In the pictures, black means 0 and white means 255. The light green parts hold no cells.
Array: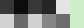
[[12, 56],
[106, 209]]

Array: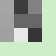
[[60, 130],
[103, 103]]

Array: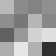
[[139, 131],
[120, 182]]

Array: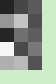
[[71, 90],
[196, 79]]

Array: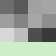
[[89, 162],
[131, 167]]

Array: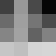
[[152, 73],
[159, 117]]
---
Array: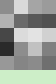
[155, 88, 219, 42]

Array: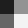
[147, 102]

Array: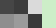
[218, 155]

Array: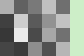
[111, 146, 74, 59]

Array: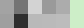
[172, 186]

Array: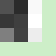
[249, 63, 127]

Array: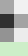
[241, 48]

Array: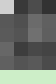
[50, 107, 84, 103]
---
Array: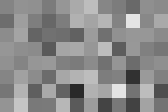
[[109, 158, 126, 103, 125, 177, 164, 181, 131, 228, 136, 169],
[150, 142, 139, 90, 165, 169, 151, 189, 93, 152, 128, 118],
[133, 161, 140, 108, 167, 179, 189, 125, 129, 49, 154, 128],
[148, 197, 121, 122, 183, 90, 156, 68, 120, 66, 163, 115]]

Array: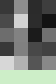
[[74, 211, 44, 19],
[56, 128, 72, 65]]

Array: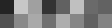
[[81, 137, 169, 112, 173, 134, 97, 131]]

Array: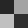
[[192, 47]]

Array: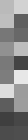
[[190, 95],
[145, 189],
[125, 231],
[93, 157],
[76, 78]]

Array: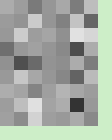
[[155, 147, 203, 149, 129, 195, 102],
[111, 152, 161, 149, 137, 77, 172],
[153, 198, 167, 150, 135, 99, 186],
[157, 190, 224, 163, 173, 51, 152]]

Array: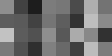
[[93, 90, 66, 117, 94, 50, 190, 138],
[122, 81, 47, 128, 105, 63, 188, 124]]
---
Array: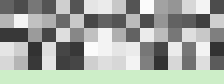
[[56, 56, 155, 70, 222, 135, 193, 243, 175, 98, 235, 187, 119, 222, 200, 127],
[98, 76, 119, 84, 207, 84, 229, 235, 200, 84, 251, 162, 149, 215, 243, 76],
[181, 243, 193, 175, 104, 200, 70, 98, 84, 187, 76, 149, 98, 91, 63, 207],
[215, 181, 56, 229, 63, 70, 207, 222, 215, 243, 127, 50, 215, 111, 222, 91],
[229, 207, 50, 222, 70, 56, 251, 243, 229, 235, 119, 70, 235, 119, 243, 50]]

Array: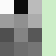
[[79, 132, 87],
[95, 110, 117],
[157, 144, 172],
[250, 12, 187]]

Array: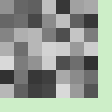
[[49, 118, 55, 63, 169, 139, 110],
[102, 110, 71, 139, 191, 96, 55],
[132, 175, 183, 124, 78, 197, 124],
[146, 102, 96, 191, 55, 161, 169],
[175, 110, 183, 211, 205, 154, 205],
[183, 96, 63, 71, 217, 154, 84],
[217, 124, 146, 205, 78, 110, 49]]

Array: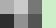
[[47, 146, 84],
[174, 202, 119]]

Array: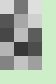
[[71, 188, 92],
[85, 167, 208],
[131, 195, 159],
[181, 55, 77],
[215, 118, 223]]

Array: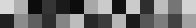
[[33, 140, 95, 46, 133, 189, 40, 60, 182, 26, 87, 125, 66, 161],
[217, 176, 12, 53, 26, 12, 168, 203, 18, 203, 46, 189, 117, 211]]
